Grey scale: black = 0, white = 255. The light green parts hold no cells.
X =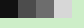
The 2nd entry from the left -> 76
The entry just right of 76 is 109

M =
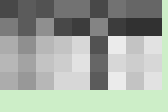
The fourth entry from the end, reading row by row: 91
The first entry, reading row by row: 72
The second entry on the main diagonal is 91
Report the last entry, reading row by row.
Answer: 226
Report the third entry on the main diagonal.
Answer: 183
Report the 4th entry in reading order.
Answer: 114
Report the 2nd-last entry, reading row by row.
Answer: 195
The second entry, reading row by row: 91
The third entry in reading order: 82

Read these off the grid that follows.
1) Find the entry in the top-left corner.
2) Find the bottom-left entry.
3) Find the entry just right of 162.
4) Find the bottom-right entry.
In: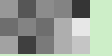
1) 152
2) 162
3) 63
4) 197

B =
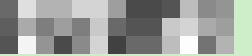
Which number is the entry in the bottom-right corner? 179
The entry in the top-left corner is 105
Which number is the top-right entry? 148
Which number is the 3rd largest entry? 223
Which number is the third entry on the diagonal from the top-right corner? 253
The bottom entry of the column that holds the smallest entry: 65

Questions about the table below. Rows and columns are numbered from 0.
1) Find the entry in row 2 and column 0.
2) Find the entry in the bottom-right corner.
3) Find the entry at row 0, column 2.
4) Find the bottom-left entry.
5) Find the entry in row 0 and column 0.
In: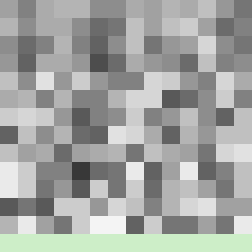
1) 141
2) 234
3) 171
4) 180
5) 161

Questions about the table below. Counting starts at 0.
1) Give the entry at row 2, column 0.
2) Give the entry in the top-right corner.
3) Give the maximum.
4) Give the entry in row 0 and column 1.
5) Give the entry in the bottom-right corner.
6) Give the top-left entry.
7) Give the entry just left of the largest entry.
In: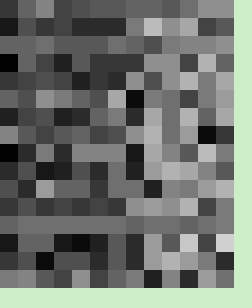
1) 99
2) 143
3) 208
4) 99
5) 111
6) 55
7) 67

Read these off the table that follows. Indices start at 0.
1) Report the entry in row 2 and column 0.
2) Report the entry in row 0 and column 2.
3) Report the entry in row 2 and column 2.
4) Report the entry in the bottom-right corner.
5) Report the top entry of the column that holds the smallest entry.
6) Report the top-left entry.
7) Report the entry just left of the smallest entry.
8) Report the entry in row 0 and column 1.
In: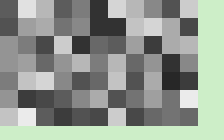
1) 148
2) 183
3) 72
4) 104
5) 82
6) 92
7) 171
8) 225

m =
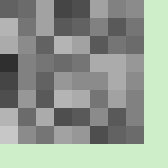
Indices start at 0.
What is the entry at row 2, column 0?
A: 171
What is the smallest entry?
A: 47
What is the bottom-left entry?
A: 199
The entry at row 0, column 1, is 107
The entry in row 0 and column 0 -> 98
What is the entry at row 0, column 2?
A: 162
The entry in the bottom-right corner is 107
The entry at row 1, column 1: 117
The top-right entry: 139
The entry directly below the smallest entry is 69
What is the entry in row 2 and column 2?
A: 98

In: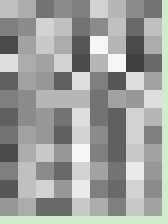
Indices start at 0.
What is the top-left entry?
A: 192
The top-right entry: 115
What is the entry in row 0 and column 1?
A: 172
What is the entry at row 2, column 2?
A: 201
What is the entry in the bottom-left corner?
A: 151
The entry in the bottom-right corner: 162
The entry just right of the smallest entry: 105
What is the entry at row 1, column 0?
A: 127
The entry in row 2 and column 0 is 74
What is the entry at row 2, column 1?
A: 162
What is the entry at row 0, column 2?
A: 115
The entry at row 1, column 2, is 210

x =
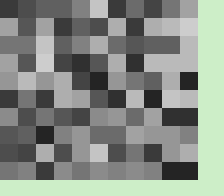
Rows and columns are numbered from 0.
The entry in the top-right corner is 162
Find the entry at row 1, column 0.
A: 162
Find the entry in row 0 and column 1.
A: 77
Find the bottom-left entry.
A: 117
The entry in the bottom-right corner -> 36
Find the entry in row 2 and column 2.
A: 196
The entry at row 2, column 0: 117
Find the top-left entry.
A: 58
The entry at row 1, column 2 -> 162
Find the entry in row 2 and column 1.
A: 117

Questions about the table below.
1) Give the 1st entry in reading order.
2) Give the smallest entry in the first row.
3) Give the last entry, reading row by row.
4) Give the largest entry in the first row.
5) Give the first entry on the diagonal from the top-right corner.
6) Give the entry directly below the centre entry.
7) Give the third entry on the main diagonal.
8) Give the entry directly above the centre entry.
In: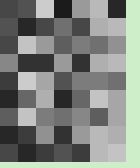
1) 71
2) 27
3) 195
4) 204
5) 39
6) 39
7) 154
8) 154
